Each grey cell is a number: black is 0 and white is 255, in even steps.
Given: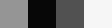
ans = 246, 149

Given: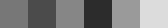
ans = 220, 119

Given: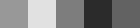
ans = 98, 152

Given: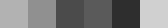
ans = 208, 178

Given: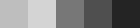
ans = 36, 190

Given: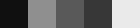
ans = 234, 16

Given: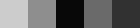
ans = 49, 204

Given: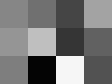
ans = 163, 126
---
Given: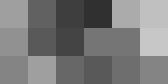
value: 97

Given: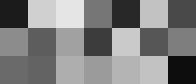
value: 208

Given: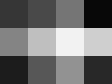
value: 73

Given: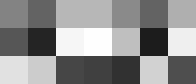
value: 99

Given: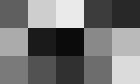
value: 206

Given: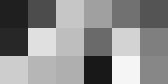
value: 76
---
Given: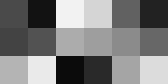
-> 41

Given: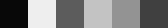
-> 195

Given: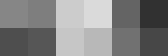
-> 184

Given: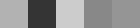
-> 204

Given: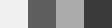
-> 94

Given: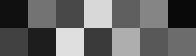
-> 174

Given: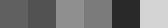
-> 123

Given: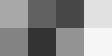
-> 51

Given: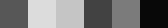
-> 66

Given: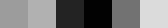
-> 2
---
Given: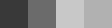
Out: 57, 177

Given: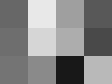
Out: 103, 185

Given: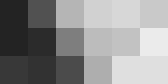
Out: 35, 223

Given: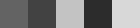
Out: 99, 216

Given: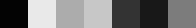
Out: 3, 124

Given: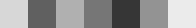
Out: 215, 235

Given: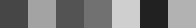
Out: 70, 178

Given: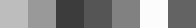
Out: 189, 99

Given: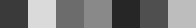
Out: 58, 189

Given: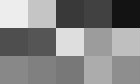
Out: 237, 142
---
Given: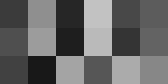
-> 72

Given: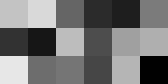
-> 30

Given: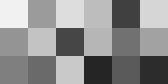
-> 64

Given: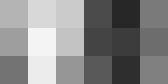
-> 39

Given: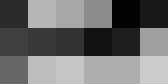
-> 3

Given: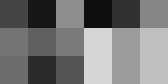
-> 49
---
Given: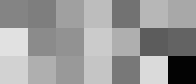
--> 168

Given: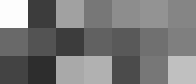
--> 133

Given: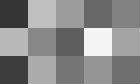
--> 129

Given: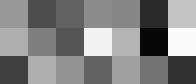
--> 195

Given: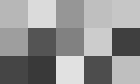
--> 198

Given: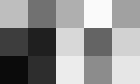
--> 161
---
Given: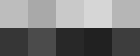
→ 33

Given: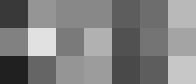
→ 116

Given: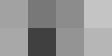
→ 148

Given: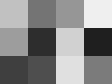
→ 209

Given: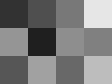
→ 142

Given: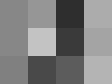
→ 58

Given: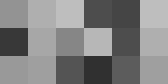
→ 77
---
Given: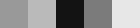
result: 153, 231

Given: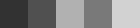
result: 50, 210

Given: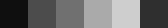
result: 15, 47

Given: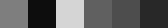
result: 126, 40

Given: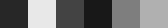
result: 39, 176

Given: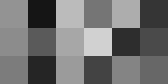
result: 147, 103

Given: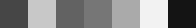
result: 70, 20
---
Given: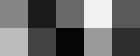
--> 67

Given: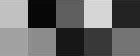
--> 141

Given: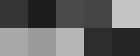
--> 155

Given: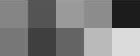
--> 64

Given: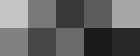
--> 71

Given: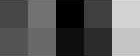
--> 105

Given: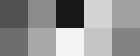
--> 168

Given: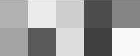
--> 89
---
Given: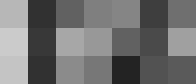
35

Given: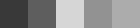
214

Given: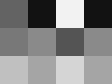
165

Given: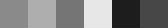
231

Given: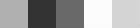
105

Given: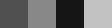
136
